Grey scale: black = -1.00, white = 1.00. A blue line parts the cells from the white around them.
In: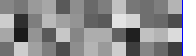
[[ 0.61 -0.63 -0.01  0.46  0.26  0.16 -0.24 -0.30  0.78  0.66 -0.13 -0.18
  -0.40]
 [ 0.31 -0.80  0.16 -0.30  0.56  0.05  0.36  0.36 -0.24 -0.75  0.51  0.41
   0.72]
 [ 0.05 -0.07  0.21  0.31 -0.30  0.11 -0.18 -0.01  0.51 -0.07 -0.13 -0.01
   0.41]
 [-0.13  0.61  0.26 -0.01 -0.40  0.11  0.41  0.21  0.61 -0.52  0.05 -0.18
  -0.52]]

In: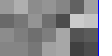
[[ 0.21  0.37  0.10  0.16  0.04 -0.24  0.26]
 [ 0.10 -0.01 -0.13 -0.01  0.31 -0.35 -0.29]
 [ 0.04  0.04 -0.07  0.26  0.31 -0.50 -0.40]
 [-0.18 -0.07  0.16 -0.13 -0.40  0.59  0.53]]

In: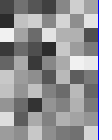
[[ 0.89  0.28 -0.16  0.78  0.39  0.39 -0.39]
 [ 0.73 -0.27  0.33  0.01  0.39  0.28  0.16]
 [ 0.57  0.22  0.11 -0.33  0.45 -0.27 -0.05]
 [ 0.51  0.16  0.51  0.01 -0.16  0.45 -0.21]
 [ 0.22  0.11  0.57  0.11 -0.05 -0.11  0.67]
 [ 0.16 -0.16 -0.60  0.16  0.01  0.39 -0.05]
 [-0.21  0.33 -0.55  0.06  0.33  0.89  0.83]
 [-0.45 -0.11 -0.33 -0.50  0.06  0.62  0.28]
 [-0.55 -0.16 -0.39 -0.66  0.57  0.22 -0.05]
 [-0.66  0.51  0.62  0.06  0.67  0.11  0.78]]

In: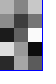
[[ 0.74  0.20 -0.90]
 [ 0.41  0.04  0.57]
 [ 0.09 -0.52 -0.08]
 [-0.68  0.30 -0.29]
 [-0.79 -0.24  0.96]]

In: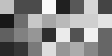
[[ 0.51 -0.41 -0.41  0.95 -0.75 -0.31  0.68 -0.47]
 [-0.25  0.01  0.18 -0.64  0.84 -0.36  0.89 -0.20]
 [-0.69 -0.58 -0.04  0.73  0.18  0.35  0.07 -0.20]
 [-0.81 -0.14  0.57  0.30  0.45  0.62  0.62  0.78]]

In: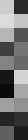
[[ 0.72  0.54]
 [ 0.60 -0.67]
 [ 0.42 -0.35]
 [ 0.25  0.14]
 [ 0.03 -0.18]
 [-0.24 -0.77]
 [-0.51 -0.08]
 [-0.72 -0.62]
 [-0.82  0.66]
 [-0.92  0.31]]

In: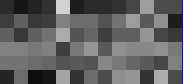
[[ 0.01  0.01 -0.05  0.01 -0.51 -0.05  0.18 -0.30  0.12  0.07  0.07  0.12
  -0.05]
 [-0.10 -0.10 -0.15 -0.20 -0.35 -0.30 -0.35  0.07 -0.05 -0.20 -0.30 -0.45
   0.01]
 [-0.25 -0.56 -0.25 -0.10  0.34 -0.35 -0.20 -0.51 -0.25 -0.25  0.18 -0.45
  -0.56]
 [-0.51 -0.25 -0.56 -0.51  0.01 -0.15 -0.15 -0.35 -0.10  0.23 -0.30  0.12
  -0.77]
 [-0.66 -0.83 -0.72 -0.61  0.65 -0.77 -0.66 -0.66 -0.61 -0.45  0.23 -0.40
  -0.40]
 [-0.72 -0.15 -0.89 -0.83  0.29 -0.61 -0.15 -0.40  0.12  0.18 -0.61  0.34
  -0.40]]
